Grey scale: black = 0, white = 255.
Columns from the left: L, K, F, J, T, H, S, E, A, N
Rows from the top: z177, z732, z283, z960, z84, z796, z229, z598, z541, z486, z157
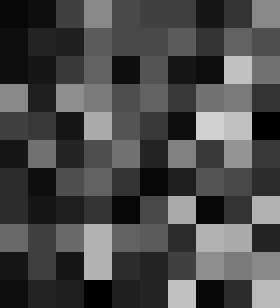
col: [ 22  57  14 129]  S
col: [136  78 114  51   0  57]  N
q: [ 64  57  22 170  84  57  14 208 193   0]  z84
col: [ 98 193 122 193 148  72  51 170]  A

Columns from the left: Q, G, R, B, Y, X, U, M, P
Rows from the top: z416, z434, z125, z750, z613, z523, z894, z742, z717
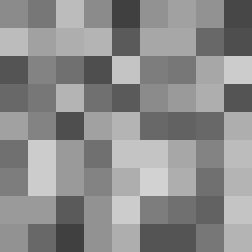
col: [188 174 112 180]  R
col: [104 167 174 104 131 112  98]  M
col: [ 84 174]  P

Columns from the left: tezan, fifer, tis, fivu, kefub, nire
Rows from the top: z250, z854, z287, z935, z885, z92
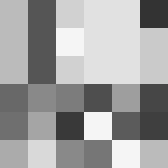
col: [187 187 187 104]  tezan
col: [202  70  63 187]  nire
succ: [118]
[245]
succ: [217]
[137]
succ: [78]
[158]
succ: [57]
[245]
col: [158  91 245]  kefub

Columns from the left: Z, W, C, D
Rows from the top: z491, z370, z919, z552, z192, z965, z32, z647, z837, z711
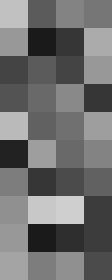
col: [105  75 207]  C
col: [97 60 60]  D
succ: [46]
[60]
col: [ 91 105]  W

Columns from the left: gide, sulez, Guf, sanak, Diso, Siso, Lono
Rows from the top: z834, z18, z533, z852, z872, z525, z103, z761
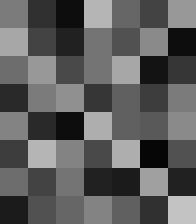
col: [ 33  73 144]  Guf
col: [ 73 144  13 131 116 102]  Guf
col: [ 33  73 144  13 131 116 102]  Guf
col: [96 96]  Diso
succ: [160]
[33]
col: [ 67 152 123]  sulez
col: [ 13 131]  Guf

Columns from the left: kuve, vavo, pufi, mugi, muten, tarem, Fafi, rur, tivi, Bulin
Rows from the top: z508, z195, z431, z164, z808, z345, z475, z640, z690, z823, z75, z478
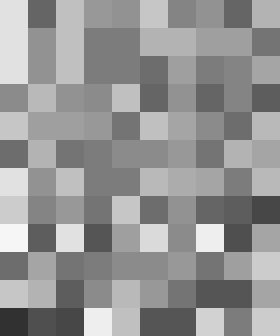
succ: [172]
[165]
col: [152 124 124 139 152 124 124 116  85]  mugi

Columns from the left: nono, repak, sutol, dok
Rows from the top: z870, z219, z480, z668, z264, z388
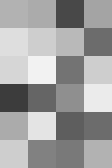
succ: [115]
[206]
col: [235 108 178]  dok
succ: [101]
[143]
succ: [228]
[94]
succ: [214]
[242]
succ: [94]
[108]

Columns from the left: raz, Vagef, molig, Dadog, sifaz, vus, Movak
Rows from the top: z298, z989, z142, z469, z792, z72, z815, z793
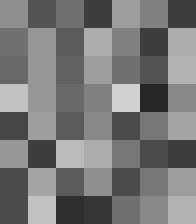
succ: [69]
[158]
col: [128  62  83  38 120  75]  vus
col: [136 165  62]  Movak
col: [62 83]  vus

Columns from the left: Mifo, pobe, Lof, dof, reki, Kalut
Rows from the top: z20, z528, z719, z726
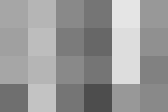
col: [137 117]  Lof
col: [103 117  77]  dof
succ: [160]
[189]
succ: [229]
[152]
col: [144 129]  Kalut
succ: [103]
[221]

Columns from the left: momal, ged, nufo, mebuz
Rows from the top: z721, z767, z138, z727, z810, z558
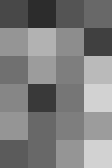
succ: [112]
[156]
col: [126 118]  nufo
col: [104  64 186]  mebuz
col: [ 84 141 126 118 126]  nufo
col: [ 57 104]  ged
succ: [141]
[64]

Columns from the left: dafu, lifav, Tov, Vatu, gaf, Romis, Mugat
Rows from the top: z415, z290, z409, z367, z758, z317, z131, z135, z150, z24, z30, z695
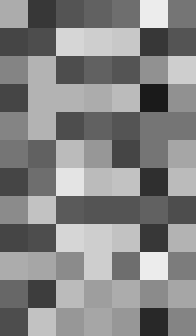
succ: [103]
[61]
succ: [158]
[172]
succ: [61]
[187]
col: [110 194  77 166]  lifav
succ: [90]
[84]
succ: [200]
[55]
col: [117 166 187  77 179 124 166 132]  Mugat

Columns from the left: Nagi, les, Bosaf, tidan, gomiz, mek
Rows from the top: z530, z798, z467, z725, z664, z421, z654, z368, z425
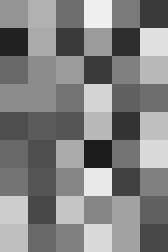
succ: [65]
[128]
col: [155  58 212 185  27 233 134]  tidan
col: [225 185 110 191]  mek
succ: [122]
[58]

